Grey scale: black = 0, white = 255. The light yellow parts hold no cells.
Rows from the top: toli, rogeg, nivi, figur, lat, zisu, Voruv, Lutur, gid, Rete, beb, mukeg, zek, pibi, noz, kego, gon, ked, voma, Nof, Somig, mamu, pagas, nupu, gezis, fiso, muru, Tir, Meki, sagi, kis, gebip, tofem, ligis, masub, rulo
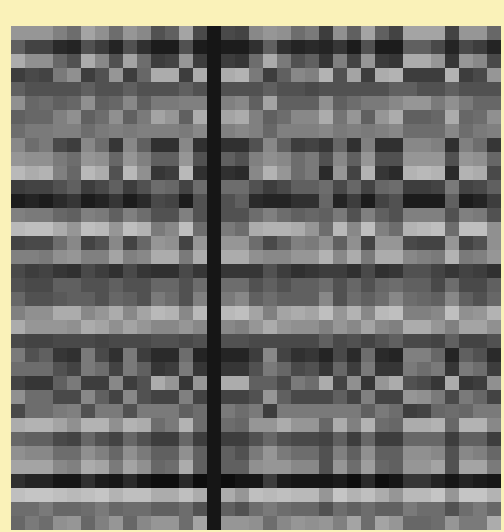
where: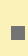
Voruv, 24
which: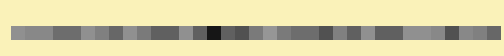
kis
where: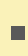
Nof, 4
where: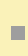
gebip, 26

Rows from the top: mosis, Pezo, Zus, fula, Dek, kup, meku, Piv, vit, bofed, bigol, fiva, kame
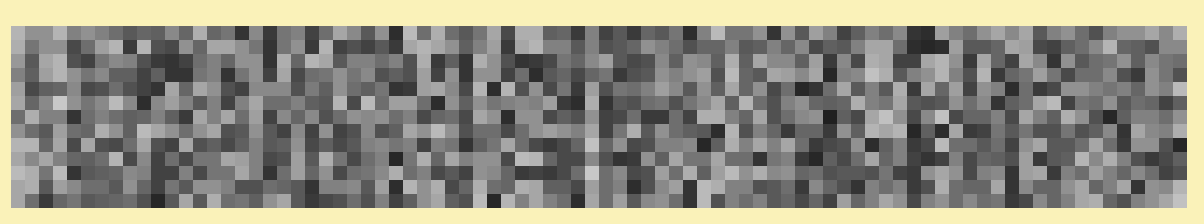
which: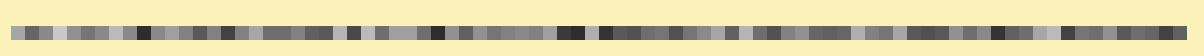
kup
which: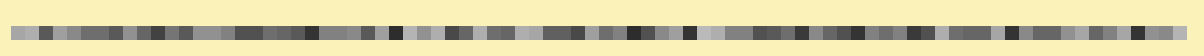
fiva
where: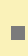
Dek, 22
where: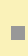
Zus, 1

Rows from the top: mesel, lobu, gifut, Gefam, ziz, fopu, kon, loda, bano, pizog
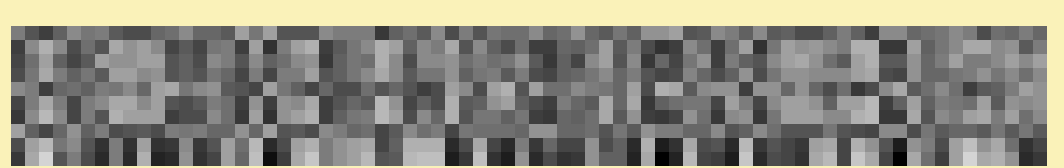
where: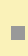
lobu, 58
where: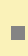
Gefam, 49

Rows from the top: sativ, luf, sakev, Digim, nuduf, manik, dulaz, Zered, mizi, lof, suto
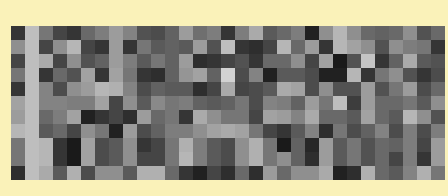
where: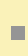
Digim, 13
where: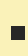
mizi, 22
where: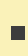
manik, 25
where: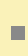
manik, 11
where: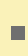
sativ, 14

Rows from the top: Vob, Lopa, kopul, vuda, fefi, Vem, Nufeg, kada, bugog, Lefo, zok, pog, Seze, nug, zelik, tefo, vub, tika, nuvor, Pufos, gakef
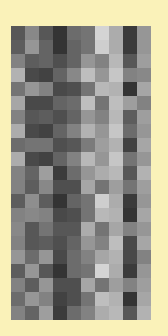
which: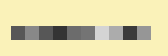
Vob
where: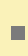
bugog, 6
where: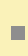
Seze, 2

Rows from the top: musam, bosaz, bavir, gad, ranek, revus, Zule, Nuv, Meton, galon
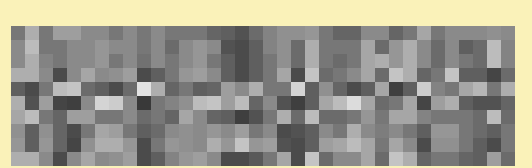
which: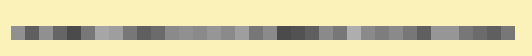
Nuv
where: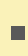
galon, 18
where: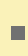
bavir, 10
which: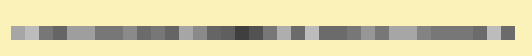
Zule
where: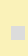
revus, 25
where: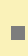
Nuv, 27
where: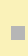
ranek, 34

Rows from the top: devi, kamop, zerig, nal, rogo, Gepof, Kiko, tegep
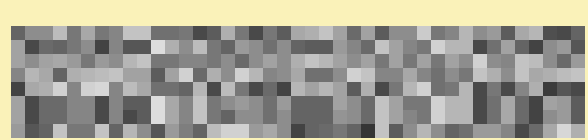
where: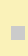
devi, 30
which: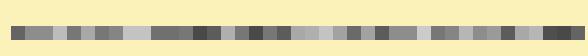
devi
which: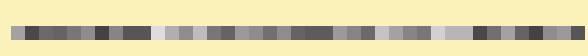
kamop
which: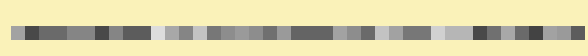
Gepof
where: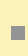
Kiko, 24
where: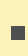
devi, 39
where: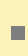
tegep, 13

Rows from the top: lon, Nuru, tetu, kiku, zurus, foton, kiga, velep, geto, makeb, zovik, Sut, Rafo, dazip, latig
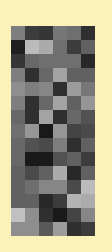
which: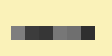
lon
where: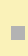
Rafo, 5
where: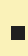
Nuru, 1
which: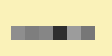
zurus
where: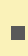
latig, 3

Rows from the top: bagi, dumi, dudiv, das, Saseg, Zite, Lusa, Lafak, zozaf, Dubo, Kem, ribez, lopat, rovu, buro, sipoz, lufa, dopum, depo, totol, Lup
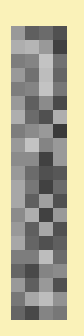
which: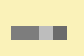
lufa
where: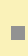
totol, 4
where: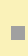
lopat, 3
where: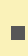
Kem, 4

